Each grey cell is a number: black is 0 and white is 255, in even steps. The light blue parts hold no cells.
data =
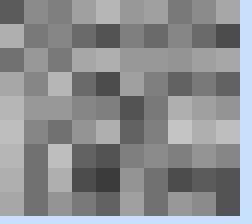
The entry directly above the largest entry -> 175
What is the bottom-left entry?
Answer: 168
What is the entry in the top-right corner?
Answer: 168
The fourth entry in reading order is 160
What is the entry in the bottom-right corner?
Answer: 83
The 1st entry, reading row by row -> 91
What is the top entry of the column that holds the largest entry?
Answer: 121
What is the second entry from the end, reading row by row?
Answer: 140
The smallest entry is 59
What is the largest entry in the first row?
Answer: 183
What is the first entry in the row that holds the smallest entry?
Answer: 175
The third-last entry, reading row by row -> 152
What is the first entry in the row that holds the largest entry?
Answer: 190
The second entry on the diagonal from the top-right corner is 106
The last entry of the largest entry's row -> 190
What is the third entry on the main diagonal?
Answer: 121
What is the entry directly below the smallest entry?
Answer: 98
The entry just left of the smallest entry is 75
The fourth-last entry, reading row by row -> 113

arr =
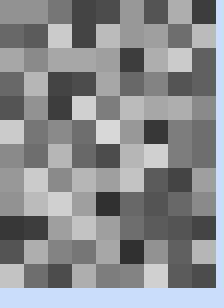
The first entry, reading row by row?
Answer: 146
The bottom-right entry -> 76
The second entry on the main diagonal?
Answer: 90
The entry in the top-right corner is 61
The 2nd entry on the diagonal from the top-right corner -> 110
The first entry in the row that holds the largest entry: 202
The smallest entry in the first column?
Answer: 55
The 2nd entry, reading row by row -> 146
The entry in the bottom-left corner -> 194
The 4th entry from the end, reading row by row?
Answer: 132
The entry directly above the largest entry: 124
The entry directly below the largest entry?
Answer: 76
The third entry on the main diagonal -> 167
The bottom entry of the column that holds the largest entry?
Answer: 124
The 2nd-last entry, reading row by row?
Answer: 90
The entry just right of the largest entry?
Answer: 152
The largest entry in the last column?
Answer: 187
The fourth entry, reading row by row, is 68

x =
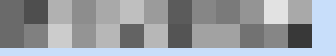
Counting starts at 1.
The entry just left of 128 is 106
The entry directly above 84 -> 91
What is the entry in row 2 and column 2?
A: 128
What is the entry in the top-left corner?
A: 106
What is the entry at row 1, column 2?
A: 78
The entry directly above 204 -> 177
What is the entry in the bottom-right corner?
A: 56
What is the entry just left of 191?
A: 169

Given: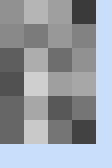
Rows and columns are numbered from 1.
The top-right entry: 58
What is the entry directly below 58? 130
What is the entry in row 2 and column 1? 137
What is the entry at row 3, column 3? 110
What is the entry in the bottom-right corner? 66
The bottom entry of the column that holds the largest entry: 201
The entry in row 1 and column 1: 145

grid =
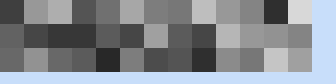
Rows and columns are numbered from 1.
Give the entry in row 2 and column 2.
70
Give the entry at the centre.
160
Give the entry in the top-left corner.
63
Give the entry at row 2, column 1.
98
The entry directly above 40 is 91
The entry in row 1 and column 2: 152
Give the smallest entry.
40
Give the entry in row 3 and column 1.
104
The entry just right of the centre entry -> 91
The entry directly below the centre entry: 76
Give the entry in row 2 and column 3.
55
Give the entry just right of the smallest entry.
125

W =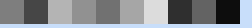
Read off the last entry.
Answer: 13
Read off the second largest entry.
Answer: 180
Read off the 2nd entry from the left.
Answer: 70

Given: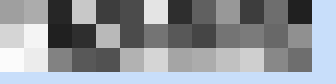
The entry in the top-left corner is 159
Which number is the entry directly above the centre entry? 228
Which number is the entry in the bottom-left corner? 251
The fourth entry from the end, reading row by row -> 193
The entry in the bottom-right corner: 110
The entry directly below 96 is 69
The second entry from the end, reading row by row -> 136
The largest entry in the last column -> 144
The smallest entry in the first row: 32
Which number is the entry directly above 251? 213
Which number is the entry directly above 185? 61
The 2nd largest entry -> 244

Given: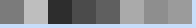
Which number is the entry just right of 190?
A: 45
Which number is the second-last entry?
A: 142
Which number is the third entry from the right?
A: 170

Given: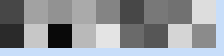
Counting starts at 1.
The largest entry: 228
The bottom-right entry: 139
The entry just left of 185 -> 9
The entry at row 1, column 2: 162
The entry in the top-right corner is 221

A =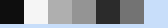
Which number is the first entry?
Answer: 14
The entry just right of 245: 175
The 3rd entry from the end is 148

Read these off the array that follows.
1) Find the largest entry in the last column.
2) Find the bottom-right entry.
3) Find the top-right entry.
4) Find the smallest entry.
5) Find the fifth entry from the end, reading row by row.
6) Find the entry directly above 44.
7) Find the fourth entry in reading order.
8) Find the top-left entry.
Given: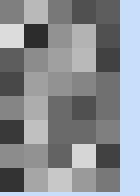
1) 127
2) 120
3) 93
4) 44
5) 51
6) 185
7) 80
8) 127

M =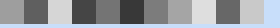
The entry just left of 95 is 158
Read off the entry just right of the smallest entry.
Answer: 124
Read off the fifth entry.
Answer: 116

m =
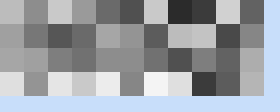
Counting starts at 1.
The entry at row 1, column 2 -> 141
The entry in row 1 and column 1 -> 188
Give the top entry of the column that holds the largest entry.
201
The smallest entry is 43
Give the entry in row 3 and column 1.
166
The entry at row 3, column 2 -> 160
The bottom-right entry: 181
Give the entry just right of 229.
201
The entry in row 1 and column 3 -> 201
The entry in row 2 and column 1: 160
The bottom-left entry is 223

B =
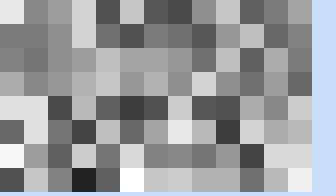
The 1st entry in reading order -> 232
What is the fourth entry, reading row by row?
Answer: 211
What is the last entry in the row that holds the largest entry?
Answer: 240
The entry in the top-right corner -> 164
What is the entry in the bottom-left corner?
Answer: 81
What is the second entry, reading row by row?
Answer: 136
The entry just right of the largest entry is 198
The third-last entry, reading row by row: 111
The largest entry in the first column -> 246
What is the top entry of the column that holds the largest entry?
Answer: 198
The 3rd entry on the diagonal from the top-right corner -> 96
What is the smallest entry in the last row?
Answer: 34
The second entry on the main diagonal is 123
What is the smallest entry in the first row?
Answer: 74
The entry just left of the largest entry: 96
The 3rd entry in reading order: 158

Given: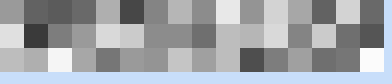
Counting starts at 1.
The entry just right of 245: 167
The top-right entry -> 105
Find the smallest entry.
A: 58
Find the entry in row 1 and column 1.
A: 154
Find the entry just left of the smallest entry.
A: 224
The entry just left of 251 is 118
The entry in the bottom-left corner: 189
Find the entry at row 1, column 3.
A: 91
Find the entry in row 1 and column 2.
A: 98

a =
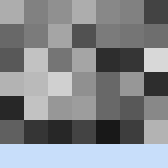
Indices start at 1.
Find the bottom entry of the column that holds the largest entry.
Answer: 179
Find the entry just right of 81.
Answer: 123
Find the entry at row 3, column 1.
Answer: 88
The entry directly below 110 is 216
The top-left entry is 173
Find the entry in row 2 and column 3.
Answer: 165
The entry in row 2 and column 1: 104
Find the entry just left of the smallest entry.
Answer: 67
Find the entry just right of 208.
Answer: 144
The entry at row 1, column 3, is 144
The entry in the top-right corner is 67
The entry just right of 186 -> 208
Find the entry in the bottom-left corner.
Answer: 96
